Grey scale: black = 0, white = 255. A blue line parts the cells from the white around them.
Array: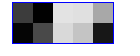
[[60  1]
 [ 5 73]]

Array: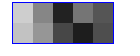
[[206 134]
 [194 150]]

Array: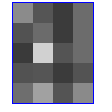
[[139  85]
 [ 82 107]]

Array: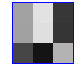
[[162 226]
 [161 223]]

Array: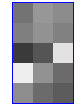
[[115 151]
 [127 146]]

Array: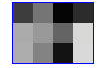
[[ 61 117]
 [171 153]]

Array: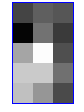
[[ 68  95]
 [  5 114]]

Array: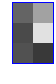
[[100 162]
 [ 74 225]]

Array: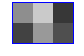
[[142 202]
 [ 66 153]]
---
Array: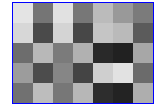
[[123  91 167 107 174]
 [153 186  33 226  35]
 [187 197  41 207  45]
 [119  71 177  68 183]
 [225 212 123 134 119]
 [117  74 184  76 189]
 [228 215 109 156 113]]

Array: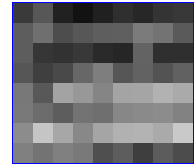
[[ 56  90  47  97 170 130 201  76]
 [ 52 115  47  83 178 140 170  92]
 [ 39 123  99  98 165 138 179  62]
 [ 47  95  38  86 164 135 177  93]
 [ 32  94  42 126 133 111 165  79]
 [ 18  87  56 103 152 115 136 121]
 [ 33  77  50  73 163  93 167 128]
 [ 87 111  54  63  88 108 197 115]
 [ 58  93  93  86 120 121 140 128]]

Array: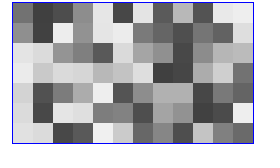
[[238 222 187 114 100 238 106]
 [233  98 182 207 121  75 128]
 [ 83 117 140 172  71  65 196]
 [184  79  72  70 177 146  78]
 [ 90 101 144  64 177 164 134]
 [228 122 165 222 141  78 103]
 [ 71 236 218 195  84 130 203]
 [230 229  89 184 238 125 240]
 [141 146 127 214 172 223  89]
 [ 77 237 148 218 124 229  72]
 [ 64  65 219 201  81  72 219]
 [114 143 228 235 211 219 225]]

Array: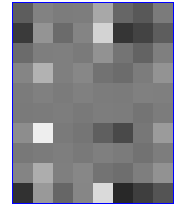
[[123  93 127 147 127 124 155 125 146  84]
 [ 88  67  99 124 128 116 119 114 126  62]
 [102  53 116 108 123 124  73 123 110  40]
 [168 211 146 114 124 125  95 127 115 218]
 [125 132 122 135 128 121 117 121 135 134]
 [124 107 127 127 123 125 122 126 127 102]
 [130 148 126 178 128 123 238 123 173 153]
 [ 93  58 107 133 123 122 141 120 132  49]]

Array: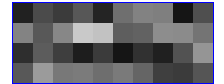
[[ 79 116 149  85]
 [ 21 139  82  59]
 [127 141  32  63]
 [130  98  49 101]
 [111  94  21 122]
 [ 36 194  59 110]
 [ 87 201  29 123]
 [ 59 135  62 120]
 [ 75  88  92 155]
 [ 33 131  46  88]]

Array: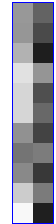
[[ 99  74  30 149  79 104  67 124  56 123  31]
 [152 150 178 225 214 214 145 116 137 204 248]]

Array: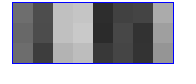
[[171 159 149]
 [ 68  50  51]
 [ 65  71  69]
 [ 45  43  56]
 [197 201 189]
 [192 192 179]
 [ 77  76  61]
 [110 104 109]]

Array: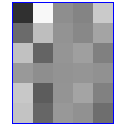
[[202 164 128 145 129 110]
 [132 136 159 149 164 145]
 [142 147 149 147 148 152]
 [248 190 100 142  92 102]
 [ 48 107 193 153 200 195]]
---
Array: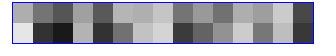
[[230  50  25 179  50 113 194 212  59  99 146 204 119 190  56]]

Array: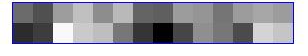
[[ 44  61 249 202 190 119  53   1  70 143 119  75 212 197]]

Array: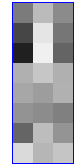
[[ 70 229 118]
 [176 198 176]
 [147 140 128]
 [218 182 197]]

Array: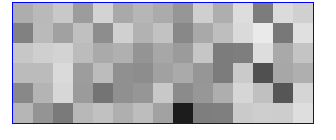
[[129 186 161 192 141 208 178 194 136 169 190 218 234 120 224]
 [187 187 218 157 188 144 141 161 170 150 124 202  80 167 175]
 [182 148 122 184 193 175 189 162  28 126 127 202 206 205 222]]

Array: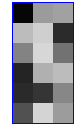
[[188 207  43]
 [ 36 176 188]
 [ 81 212 156]]

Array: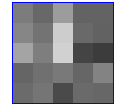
[[134 115 205 105  98]
 [101 112 121 102 131]]
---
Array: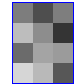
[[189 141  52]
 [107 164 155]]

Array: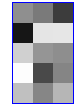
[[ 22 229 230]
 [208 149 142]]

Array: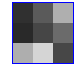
[[ 41  70 107]
 [174 213  71]]

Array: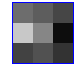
[[200 134  13]
 [ 66  81  51]]

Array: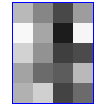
[[248 166  28]
 [210 146  63]]

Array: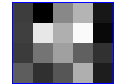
[[ 63 231 175]
 [ 59 116 160]]

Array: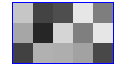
[[166  38 213]
 [ 65 177 174]]
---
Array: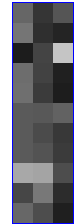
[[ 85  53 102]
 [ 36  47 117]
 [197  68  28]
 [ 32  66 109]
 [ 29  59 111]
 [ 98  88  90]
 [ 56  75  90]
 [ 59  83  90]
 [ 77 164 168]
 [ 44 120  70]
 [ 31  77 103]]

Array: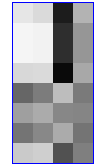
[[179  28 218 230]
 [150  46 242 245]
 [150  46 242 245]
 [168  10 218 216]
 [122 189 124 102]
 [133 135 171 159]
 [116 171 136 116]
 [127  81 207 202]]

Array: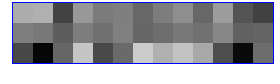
[[ 65  84 156 103 142 125 103 127 123 152  67 176 172]
 [100  97 134 113 120 110 102 128 112 125  93 120 126]
 [109  10  77 168 195 176 204 106  73 197 102   6  71]]

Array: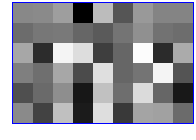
[[132 132 153  85 188   0 158 138 136]
 [109 114 144 116  90 102 121 119 108]
 [171  43 252 102  62 221 244  44 167]
 [ 84 244 116 102 223  75 167 111 127]
 [ 24 102 219 110 193  23 142 106  79]
 [107 161 164  57 222  27 192  66 138]]

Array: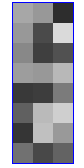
[[ 45 152 167]
 [218  74 152]
 [ 81  63 136]
 [184 152 157]
 [123  61  57]
 [207 186  96]
 [153 192  53]
 [ 99  72 113]]

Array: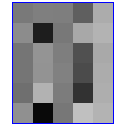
[[172  95 126 127 121]
 [179 168 120  29 140]
 [169  80 126 148 117]
 [172  75 129 147 117]
 [174  50 124 178 111]
 [179 192 119   9 144]]
